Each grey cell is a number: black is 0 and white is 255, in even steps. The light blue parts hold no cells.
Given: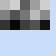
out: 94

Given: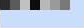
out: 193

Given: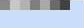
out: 178

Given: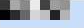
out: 137

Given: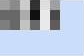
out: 203

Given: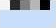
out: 128

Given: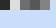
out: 110

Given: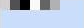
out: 0

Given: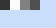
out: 129
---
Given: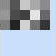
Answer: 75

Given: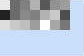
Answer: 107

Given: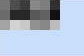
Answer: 39

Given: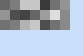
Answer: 78

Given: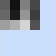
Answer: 27

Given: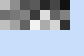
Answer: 120
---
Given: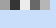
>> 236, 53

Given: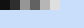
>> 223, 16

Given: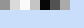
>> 250, 7

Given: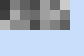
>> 203, 54

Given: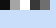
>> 255, 14

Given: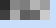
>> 202, 42

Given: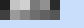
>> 208, 31
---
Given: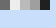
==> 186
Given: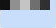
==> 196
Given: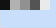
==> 145
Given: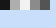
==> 242
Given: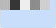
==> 238
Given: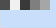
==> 57
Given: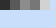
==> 140
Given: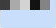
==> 211
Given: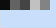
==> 68
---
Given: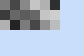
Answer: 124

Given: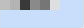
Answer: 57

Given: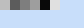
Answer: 126

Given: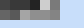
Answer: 165

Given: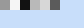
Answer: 18

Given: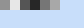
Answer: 85
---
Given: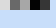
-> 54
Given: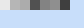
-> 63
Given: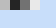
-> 233
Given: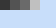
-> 192
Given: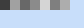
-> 173
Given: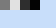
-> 3
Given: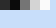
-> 250
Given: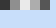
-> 86
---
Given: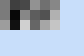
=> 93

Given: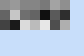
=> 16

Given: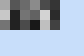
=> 98

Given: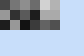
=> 29

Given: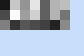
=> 96

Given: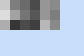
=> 87

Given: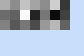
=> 119

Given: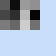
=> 46

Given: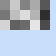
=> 220

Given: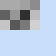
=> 151
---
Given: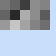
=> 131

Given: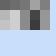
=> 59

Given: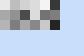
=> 201

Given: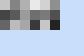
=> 198

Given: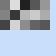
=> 99

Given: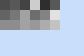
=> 172

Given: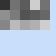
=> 176

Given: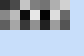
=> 157

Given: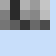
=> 105
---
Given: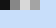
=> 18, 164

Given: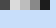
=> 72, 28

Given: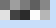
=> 114, 182

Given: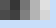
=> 84, 214

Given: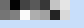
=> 108, 217

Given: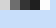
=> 212, 253

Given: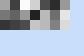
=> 165, 218

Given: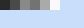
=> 42, 249

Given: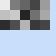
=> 235, 69

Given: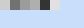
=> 206, 225
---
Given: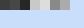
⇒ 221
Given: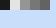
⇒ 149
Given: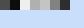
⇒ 196
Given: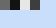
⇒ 19
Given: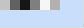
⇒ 127
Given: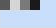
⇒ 213
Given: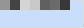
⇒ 96
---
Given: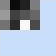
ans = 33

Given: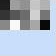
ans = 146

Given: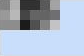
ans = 49

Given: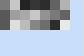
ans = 35

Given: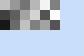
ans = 116

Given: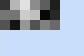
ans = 225
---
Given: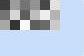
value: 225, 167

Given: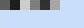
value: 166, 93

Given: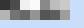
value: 201, 180

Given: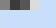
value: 220, 129

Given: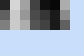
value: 173, 127

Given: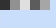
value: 166, 49
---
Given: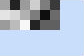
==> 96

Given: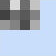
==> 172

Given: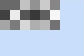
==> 114

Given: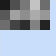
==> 35

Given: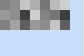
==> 95

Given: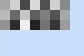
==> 155

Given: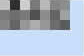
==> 92

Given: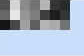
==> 114

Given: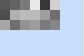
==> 134
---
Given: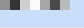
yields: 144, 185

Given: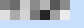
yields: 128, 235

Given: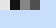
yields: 230, 80

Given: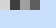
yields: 213, 95

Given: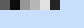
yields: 91, 36

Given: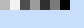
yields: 186, 3

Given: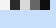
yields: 245, 13

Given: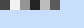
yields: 69, 90
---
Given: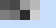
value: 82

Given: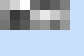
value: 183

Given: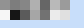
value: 146

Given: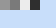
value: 150

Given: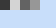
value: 56

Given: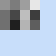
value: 147

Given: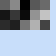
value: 97

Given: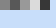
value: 132
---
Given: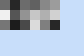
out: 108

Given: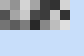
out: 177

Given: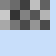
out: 130

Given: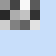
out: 151

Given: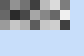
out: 92

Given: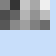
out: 128

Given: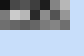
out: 17

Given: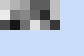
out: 203
